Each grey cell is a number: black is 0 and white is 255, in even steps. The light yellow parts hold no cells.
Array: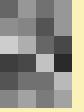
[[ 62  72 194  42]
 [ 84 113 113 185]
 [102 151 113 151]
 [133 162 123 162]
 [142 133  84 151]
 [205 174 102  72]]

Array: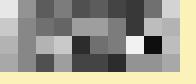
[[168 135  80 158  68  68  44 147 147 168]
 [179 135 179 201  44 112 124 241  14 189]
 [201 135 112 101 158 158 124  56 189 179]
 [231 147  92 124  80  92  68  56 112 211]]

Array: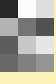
[[ 38 251 222]
 [ 93 200 231]
 [104 128 149]
 [179 116  81]]

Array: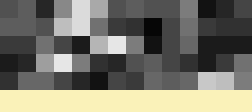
[[ 27  38 158 230 124  49  38  81  93  69  49  27  58 113]
 [ 49 103 103  69  38  18  69  58 103  93 103 200 190 124]
 [ 58  58 113  69  27 181 230 124  18  69 103  27  27  27]
 [ 81  93  38 136 219 169  81  93  81  81 124  18  38  69]
 [ 93  93  81 190 219 113  58  49   6  69 113  58  49  49]]

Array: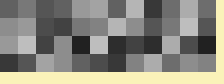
[[ 56  85 163 141  97  76  56 130 172 109 141 130]
 [ 97 120  85  97 153 163  97 181  56 109 172 109]
 [141 153  76  66 120 130 181 141  85 120 190  85]
 [153 190  66 141  33 190  45  66  45 172  76  33]]

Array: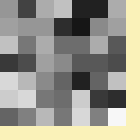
[[ 57  76 160 138  88  88  76]
 [100 128 184 119 216 128 247]
 [150  66 172 193  33  33 172]
 [160 150 150  45  22 138 160]
 [193 119 172 109 109 172  88]
 [204 216 119 109 204  57  45]
 [216 184 138 100  33 100 193]]

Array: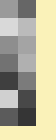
[[ 63 123]
 [ 91  53]
 [114 176]
 [142 164]
 [154 102]
 [208  72]
 [217 187]]

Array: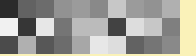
[[ 43  98 108 146 155 137 199 155 146 176]
 [ 75 176  87 108 167 231 221  98 117 137]
 [241  54 231 117 187 187  66 221 199 127]]

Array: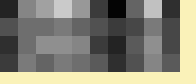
[[ 35 133 161 202 152  59   4 100 193  47]
 [ 47 110 143 143 133  59  35  90 143  71]
 [ 59 122 100 122 110  90  47  81 133  90]
 [ 81 110 110 122 100  81  59  71 122  71]]
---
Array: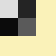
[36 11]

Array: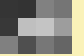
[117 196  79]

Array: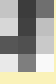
[111  65  86]

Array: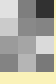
[ 49 137 155]

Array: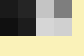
[126 214]

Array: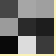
[159  42   9]
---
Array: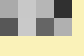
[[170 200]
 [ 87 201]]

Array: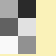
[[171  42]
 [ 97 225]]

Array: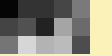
[[ 5 51]
 [68 81]]

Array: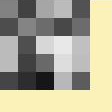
[[130  66]
 [ 77 132]]

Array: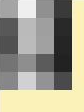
[[164 239]
 [ 88 186]]

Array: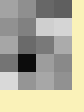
[[163 143]
 [145 129]]

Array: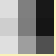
[[221 127]
 [206 125]]
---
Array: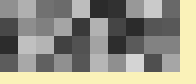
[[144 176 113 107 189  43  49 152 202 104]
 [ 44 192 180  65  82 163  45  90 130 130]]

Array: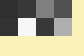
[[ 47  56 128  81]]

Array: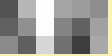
[[ 82 182 253 164 156 142]
 [139  95 214 113  61 168]]

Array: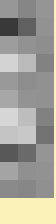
[[151 134 149]
 [157 146 142]
 [153 141 145]
 [214 189 129]
 [ 88 106 149]
 [138 135 144]]

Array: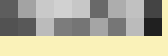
[[ 93 163 201 209 199 105 173 193  68]]

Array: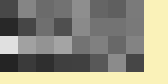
[[ 72 133 107 114 142 101  95 122]
 [224 161 147 164 115 128 104 131]]

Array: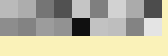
[[186 173 117  81 197 127 210 171  76]]

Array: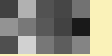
[[ 65 177  82  70 114]
 [ 79 209 119  93 132]]
